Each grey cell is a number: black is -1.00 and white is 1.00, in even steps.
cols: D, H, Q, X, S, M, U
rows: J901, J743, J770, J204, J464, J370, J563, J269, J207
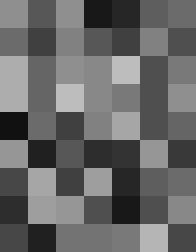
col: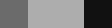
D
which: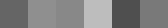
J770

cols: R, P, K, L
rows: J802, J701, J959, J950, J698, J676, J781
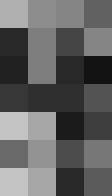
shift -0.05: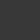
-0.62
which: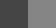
J701
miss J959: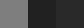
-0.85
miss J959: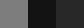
-0.74
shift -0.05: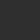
-0.68
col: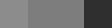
P
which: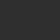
J950

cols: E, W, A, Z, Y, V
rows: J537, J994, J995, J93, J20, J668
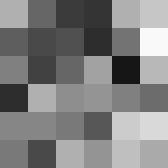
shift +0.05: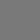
0.00
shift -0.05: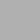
0.33
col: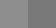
A
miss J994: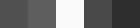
-0.10
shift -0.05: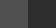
-0.42  -0.70
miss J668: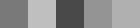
0.33

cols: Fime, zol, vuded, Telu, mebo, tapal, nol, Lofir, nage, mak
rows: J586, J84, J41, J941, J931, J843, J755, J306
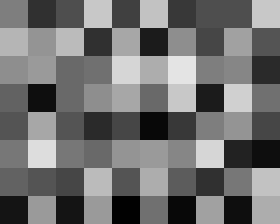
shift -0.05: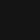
-0.89
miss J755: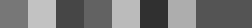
-0.28
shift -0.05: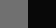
-0.17  -0.99
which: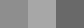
J941

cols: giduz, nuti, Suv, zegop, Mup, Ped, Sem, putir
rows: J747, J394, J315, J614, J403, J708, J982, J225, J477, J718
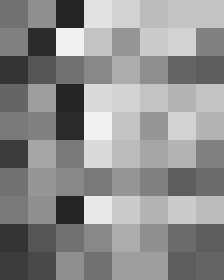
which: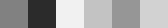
J403
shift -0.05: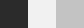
-0.71  0.84  0.48
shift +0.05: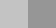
0.58  0.23
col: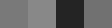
Suv
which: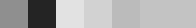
J747

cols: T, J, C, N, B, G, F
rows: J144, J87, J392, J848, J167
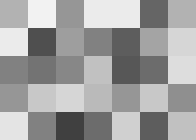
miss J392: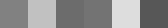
0.06
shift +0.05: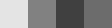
0.84  0.06  -0.45  -0.10
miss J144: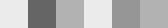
0.90
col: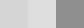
F

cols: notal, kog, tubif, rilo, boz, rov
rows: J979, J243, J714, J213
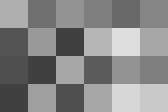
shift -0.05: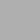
0.32
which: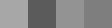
J714
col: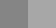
rov
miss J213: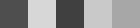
0.25
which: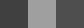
J213

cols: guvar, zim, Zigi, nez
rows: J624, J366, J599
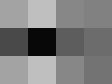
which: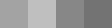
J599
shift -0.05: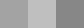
0.23  0.45  0.01
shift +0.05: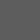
-0.22
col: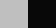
zim

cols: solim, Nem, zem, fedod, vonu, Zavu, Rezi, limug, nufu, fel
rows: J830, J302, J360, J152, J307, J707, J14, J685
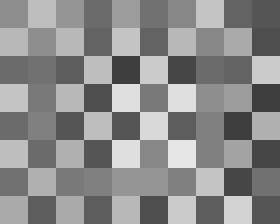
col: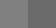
Nem
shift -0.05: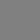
-0.05
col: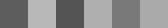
zem
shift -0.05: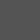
-0.38

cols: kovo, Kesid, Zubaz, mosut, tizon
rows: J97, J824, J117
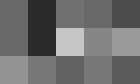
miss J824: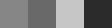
0.21
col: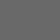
kovo
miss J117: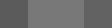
0.16
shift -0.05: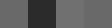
-0.23  -0.71  -0.17  -0.23
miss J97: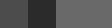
-0.12
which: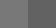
J117

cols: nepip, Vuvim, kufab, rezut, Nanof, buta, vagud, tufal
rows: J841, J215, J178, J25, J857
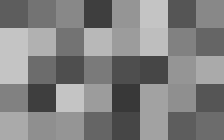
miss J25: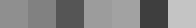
-0.56
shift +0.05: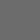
-0.10
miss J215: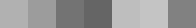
0.44
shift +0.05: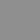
0.17
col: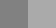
nepip
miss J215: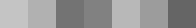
0.49
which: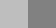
J215

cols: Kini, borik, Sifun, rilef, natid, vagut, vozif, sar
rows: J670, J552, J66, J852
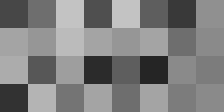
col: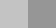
natid
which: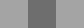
J852
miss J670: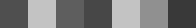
-0.14
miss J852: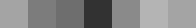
-0.09

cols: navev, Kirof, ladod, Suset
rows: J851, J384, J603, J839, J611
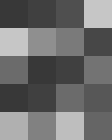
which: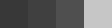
J851
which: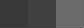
J839

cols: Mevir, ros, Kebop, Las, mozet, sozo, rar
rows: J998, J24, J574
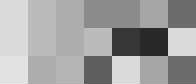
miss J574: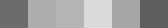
0.77
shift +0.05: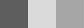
-0.21  0.76  0.35
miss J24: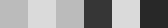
0.36
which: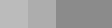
J998
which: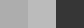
J24
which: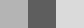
J574
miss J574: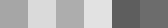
0.41

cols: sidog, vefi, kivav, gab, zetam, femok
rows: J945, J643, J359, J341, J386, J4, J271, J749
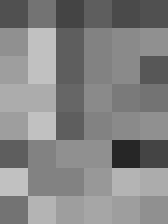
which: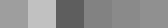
J386
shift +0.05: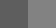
-0.21  0.07
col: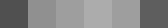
sidog
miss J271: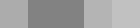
0.19
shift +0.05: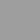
0.29

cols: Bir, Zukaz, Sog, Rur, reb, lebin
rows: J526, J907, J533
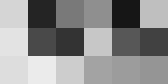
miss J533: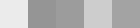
0.73
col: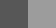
reb

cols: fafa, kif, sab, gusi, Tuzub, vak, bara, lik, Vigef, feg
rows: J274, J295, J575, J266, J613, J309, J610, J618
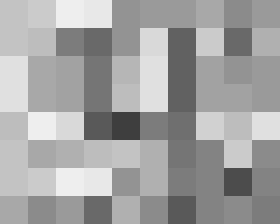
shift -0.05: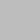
0.43
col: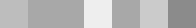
kif
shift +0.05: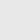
0.87
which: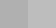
J309
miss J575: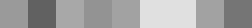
0.43
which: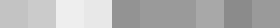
J274

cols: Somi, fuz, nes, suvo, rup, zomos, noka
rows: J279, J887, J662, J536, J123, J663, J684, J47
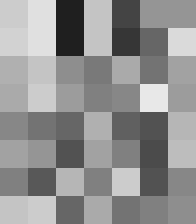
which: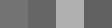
J123
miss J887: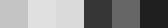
0.65
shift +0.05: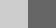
0.65  -0.15
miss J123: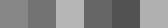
-0.25
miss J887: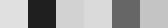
-0.58
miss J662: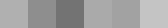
-0.05
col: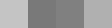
suvo

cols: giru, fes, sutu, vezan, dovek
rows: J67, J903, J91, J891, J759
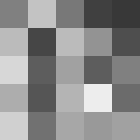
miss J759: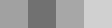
0.20
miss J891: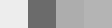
-0.33

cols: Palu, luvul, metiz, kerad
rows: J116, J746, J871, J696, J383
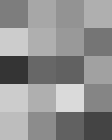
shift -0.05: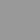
0.15
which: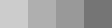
J746
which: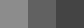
J383
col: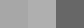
luvul

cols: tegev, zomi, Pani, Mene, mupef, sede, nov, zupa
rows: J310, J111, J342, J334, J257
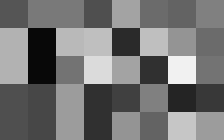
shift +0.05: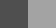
-0.33  0.33
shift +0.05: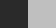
-0.62  0.55
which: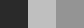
J111
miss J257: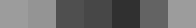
0.55
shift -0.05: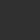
-0.67
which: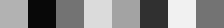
J342
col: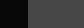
zomi

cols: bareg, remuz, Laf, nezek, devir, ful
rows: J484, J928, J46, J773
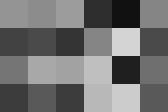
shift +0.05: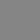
0.09
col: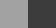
Laf
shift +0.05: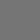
-0.03
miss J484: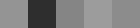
-0.87
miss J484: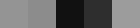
0.04
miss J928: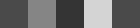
-0.48

